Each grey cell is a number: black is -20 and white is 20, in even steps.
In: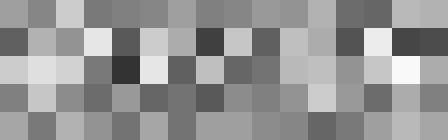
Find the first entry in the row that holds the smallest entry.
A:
12
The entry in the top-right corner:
8
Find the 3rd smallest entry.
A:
-9
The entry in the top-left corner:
5
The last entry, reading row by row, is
6
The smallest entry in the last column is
-8
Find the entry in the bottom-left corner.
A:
6
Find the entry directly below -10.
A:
10
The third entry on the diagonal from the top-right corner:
11
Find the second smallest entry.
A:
-10
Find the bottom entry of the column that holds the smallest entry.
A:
-2
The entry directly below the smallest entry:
4
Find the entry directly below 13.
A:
2
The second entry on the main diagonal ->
8
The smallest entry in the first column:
-5
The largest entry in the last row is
9
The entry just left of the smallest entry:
-1
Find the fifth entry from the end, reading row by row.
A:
-4
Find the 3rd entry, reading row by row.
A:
12
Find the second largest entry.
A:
17
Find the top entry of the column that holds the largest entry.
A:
9
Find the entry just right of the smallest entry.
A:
16
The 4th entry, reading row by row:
-1
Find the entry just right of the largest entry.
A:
7

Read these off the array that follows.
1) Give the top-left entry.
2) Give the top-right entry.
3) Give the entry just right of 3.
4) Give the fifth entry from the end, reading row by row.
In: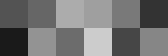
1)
-7
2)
-12
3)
-3
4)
3

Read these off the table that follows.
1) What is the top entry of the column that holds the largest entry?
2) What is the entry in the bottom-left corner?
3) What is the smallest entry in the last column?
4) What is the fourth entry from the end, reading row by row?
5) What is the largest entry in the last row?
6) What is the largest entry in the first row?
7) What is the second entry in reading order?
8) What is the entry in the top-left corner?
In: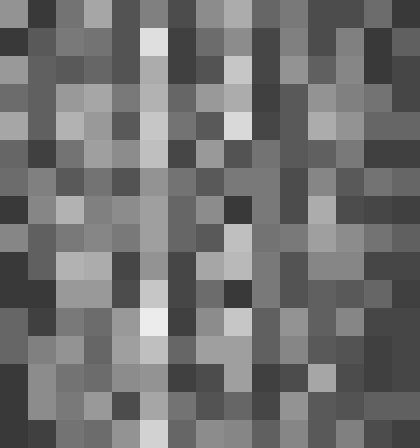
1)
0
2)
-11
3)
-11
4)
-6
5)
13
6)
7
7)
-11
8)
3

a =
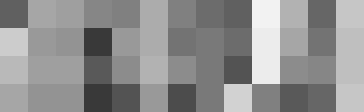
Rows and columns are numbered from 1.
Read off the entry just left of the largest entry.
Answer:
-5
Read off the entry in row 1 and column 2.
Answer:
6
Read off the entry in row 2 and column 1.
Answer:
12
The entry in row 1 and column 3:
5
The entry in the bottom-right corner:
11
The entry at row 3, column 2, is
5
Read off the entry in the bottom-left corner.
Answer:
6
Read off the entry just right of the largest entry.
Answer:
8
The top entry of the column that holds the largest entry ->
18
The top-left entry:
-5
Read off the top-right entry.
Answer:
11
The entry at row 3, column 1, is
9
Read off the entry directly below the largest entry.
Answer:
17

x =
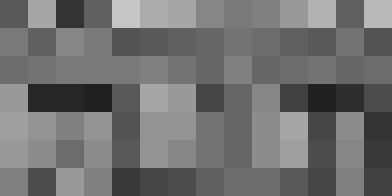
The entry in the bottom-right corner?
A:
-10
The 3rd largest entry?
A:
8
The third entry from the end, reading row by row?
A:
-9
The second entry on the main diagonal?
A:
-5
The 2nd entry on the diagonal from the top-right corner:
-2
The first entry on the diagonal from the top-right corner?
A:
9
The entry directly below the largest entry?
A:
-7
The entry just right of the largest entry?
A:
7
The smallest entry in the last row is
-11
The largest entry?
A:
11
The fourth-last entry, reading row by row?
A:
-6
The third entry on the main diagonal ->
-1
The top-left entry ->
-6
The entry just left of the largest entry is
-5
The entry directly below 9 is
-7
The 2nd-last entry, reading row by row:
0
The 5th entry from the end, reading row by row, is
-3
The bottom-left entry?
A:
0

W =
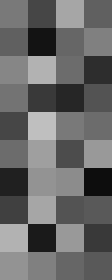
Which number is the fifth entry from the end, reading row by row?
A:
-11
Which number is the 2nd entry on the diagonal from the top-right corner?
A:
-4
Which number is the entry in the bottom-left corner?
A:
3
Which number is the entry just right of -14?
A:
-7
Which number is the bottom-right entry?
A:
-6
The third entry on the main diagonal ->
-3
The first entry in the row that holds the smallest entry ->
-15
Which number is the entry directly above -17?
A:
-9
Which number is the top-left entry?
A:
-1
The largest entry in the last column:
4
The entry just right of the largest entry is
-1
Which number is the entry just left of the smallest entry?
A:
2

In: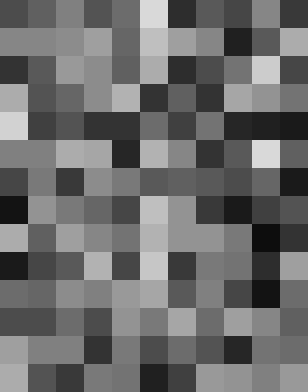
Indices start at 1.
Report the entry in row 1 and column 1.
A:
-8
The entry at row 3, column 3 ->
4
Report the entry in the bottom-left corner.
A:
7
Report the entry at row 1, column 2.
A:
-5
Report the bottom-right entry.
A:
4
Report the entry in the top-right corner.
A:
-11
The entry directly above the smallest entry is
-10
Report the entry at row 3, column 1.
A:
-12
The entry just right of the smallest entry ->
-12
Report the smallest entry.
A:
-18
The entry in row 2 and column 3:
2
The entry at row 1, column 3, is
0
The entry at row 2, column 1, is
1
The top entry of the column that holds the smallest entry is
1
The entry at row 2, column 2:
1
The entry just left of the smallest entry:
-1

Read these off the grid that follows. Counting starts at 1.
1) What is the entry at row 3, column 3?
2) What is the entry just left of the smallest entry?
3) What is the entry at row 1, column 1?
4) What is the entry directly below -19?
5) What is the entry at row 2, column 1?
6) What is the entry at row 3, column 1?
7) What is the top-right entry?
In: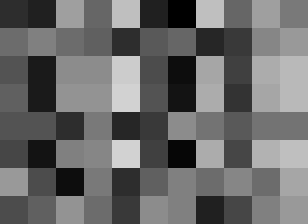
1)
2
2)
-15
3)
-13
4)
0
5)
-3
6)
-7
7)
-1

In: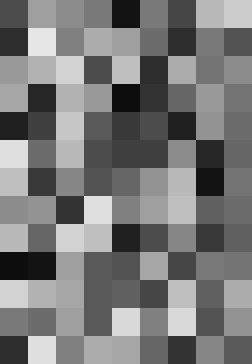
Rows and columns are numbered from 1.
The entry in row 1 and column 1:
-8
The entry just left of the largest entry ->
-13
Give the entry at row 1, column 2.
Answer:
5
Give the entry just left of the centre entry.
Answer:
-7
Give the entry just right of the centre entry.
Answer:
3
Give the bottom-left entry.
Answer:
-13
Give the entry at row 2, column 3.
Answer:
0
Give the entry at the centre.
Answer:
-4
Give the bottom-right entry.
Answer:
-6
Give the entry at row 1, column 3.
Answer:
2
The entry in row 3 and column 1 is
4
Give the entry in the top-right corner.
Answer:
12
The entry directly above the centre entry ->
-10
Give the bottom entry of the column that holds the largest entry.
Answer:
15
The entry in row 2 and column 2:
16
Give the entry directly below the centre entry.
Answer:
0

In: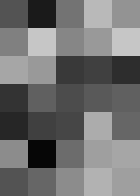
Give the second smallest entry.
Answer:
-16
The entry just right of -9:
7
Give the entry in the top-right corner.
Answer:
3
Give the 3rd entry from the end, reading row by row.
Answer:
2
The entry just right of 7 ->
-4
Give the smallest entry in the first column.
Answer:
-14
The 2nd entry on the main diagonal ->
11
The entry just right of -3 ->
5
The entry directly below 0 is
6
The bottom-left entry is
-7

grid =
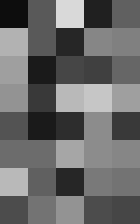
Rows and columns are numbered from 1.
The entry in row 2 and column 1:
8
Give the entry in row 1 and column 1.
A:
-18
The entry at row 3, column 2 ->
-16
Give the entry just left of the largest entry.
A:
-6
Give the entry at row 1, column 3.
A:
14
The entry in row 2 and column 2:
-6
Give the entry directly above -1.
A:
2
